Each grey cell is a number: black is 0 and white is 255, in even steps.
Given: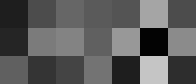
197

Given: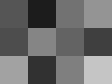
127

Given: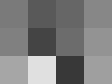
56

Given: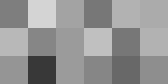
104

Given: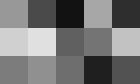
31

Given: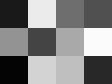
191

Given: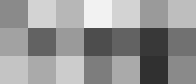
48

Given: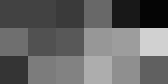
143

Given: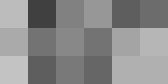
176

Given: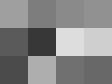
112
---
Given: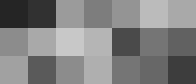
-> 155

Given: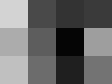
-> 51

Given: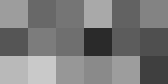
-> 117

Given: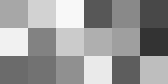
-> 248

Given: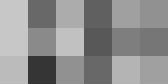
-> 172

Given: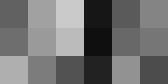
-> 202
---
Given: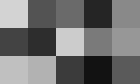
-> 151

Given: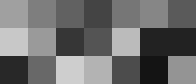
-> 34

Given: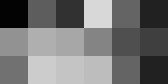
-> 63

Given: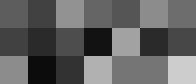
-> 71

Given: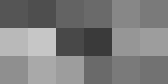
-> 157

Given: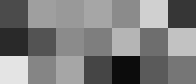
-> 194

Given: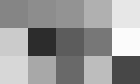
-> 251

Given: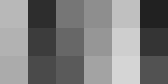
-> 52

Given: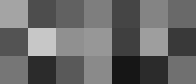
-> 57

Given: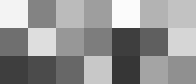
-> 214
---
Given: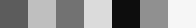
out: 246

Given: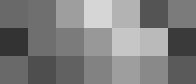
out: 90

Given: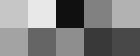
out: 72

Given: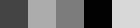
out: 216

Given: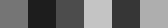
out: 174

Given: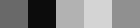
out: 144
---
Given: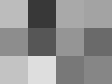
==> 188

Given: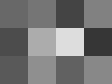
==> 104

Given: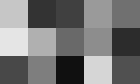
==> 198

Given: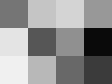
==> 117

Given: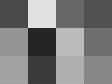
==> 73

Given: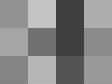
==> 146
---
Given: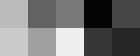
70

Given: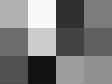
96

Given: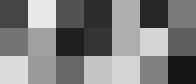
95

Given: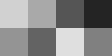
36

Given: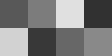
49

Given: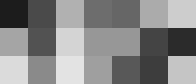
43

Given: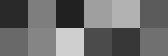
91
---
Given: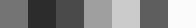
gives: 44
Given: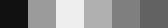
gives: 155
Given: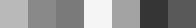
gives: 137
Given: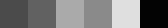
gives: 97
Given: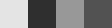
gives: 47
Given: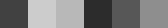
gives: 204
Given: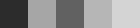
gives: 166
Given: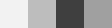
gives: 189
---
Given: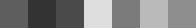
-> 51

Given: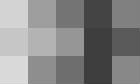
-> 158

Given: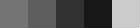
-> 93

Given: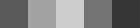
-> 163

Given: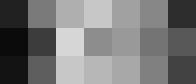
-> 122

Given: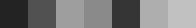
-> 81

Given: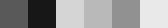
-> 23

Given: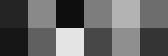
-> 137

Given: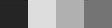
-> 221
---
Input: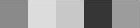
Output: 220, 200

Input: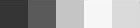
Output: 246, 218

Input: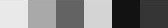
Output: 233, 212

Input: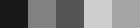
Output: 206, 165

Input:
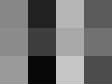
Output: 198, 182

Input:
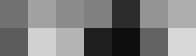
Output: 215, 209

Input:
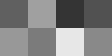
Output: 231, 160

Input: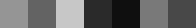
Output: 199, 149
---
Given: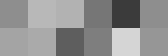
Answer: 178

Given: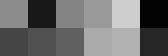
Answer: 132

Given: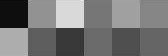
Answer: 217

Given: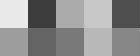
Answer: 171

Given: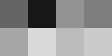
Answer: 147

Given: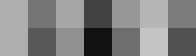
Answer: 166
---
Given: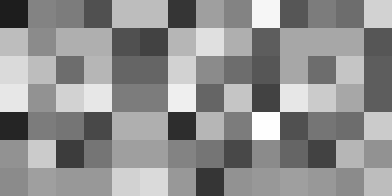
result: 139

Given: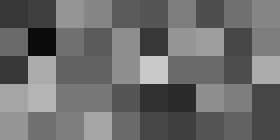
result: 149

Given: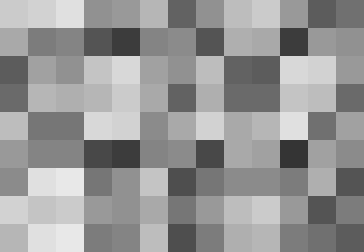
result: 182

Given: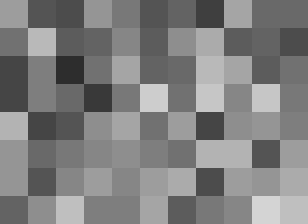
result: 99

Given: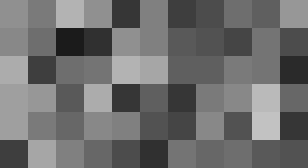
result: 62

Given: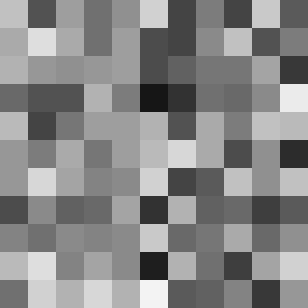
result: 112

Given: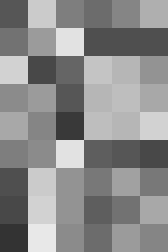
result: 51

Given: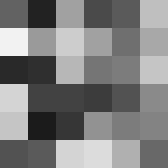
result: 82
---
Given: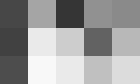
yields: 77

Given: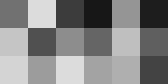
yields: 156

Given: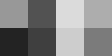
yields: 173

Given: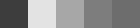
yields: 61

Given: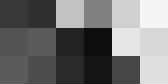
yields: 77

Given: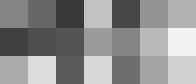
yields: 91

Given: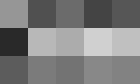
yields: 92

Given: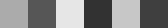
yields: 86
